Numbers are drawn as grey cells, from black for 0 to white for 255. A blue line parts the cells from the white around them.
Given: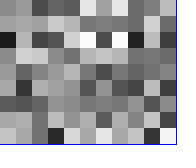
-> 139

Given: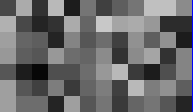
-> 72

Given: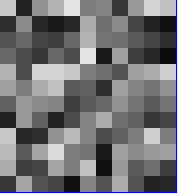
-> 199

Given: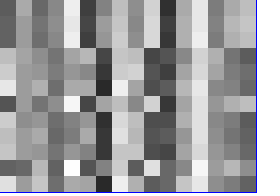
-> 92

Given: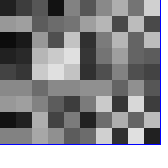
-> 33

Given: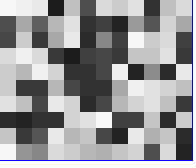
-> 246

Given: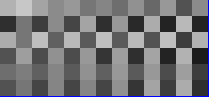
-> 178

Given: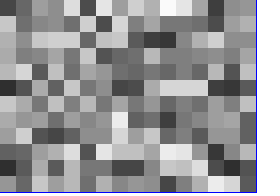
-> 70
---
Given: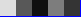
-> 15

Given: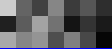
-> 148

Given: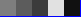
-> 59

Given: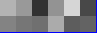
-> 112

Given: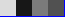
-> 123

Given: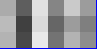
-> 233

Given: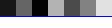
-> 3

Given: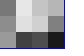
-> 78
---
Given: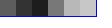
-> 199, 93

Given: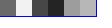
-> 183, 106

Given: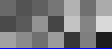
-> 170, 162

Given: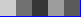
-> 90, 207

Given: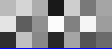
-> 165, 47

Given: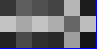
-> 27, 35

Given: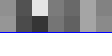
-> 130, 150

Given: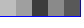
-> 88, 189
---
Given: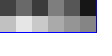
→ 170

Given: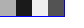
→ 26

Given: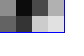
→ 52

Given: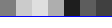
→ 30

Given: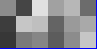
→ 92

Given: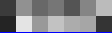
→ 172

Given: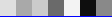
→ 243

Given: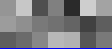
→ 178
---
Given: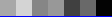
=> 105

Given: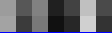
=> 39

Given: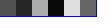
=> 81

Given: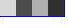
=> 175

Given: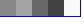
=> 135

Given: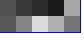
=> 57
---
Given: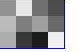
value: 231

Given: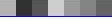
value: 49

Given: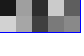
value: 159

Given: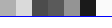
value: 218

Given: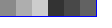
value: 174

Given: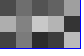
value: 110
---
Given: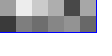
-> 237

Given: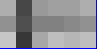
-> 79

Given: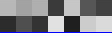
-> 162

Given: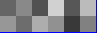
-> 137

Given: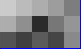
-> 143

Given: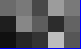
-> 135
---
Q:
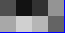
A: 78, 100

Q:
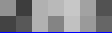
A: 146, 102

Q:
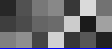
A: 39, 33

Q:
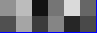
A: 146, 73

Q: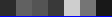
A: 44, 24

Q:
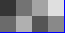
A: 53, 137
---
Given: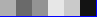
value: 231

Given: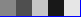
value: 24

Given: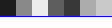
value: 94

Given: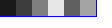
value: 230

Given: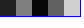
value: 97

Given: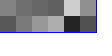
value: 95

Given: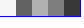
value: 125

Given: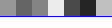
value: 235

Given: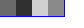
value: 138

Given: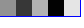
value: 2
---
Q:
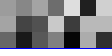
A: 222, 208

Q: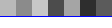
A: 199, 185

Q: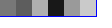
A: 202, 175

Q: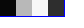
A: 247, 184

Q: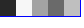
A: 247, 191

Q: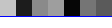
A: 197, 158
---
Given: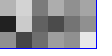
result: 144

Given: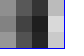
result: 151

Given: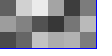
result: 74

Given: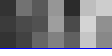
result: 51

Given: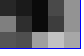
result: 85

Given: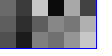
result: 80

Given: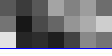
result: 226
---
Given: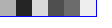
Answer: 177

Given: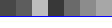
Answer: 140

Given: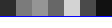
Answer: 123

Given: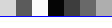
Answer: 174

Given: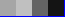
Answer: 100

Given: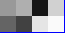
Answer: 209

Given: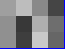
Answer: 175

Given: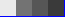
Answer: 86
